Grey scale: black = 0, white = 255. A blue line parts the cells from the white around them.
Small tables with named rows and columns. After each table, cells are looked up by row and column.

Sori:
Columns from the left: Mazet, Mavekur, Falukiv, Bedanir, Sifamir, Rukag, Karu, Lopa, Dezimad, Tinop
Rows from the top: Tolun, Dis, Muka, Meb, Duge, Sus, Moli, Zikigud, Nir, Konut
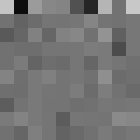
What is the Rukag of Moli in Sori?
124
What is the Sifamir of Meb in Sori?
117
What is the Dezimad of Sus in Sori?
108
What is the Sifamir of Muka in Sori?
130
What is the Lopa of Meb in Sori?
122
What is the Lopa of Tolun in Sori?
181
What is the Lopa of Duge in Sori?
122
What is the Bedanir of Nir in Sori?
117
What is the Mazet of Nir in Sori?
122

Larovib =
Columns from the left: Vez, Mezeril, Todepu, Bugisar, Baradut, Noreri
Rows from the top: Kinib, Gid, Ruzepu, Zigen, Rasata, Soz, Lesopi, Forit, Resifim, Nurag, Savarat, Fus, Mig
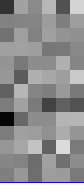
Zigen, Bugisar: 119
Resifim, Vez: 5
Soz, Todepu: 176
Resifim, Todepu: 140
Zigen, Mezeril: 161
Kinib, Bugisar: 184
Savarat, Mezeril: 166
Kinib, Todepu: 138
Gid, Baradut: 127
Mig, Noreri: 122
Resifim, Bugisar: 140
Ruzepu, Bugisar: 160

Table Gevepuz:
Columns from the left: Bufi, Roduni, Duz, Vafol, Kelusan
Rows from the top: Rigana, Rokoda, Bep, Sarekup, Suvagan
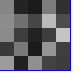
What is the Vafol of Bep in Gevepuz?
62
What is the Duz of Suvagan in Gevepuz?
143
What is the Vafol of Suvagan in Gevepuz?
66
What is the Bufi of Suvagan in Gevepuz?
156
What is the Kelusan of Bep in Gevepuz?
196
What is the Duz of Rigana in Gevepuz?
27
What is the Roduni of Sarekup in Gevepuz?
121
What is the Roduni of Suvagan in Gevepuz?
32
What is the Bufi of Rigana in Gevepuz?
134
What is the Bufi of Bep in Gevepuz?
139
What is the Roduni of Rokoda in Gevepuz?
113
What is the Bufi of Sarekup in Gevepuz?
57
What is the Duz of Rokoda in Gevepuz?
71
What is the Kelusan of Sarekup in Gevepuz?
63
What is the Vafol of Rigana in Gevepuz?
124
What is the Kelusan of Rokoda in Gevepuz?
76
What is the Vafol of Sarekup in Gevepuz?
149
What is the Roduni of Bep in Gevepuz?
61
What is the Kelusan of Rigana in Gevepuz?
48
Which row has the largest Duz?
Suvagan

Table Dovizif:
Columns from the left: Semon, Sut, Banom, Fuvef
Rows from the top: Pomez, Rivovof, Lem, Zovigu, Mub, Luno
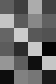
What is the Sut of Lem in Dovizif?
204
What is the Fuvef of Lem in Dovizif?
82
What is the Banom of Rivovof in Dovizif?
136
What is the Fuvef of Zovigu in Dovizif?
4
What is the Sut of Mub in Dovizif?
94
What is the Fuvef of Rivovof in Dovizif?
97
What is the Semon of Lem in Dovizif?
101
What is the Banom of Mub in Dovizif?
15
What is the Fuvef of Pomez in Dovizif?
66
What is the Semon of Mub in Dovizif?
150
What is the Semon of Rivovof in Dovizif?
196

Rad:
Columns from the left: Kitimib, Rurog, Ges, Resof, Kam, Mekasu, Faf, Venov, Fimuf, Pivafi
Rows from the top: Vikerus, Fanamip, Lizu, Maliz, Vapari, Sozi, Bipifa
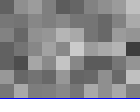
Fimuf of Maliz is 180
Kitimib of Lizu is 130
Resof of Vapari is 138
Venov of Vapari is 91
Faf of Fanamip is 117
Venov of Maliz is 169
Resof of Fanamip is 127
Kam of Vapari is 196
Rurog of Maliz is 116
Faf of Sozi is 104
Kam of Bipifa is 136
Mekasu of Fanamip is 118
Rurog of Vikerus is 143
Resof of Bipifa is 127
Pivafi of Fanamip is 170
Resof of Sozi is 104
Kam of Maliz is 136
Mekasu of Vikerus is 101
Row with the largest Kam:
Vapari

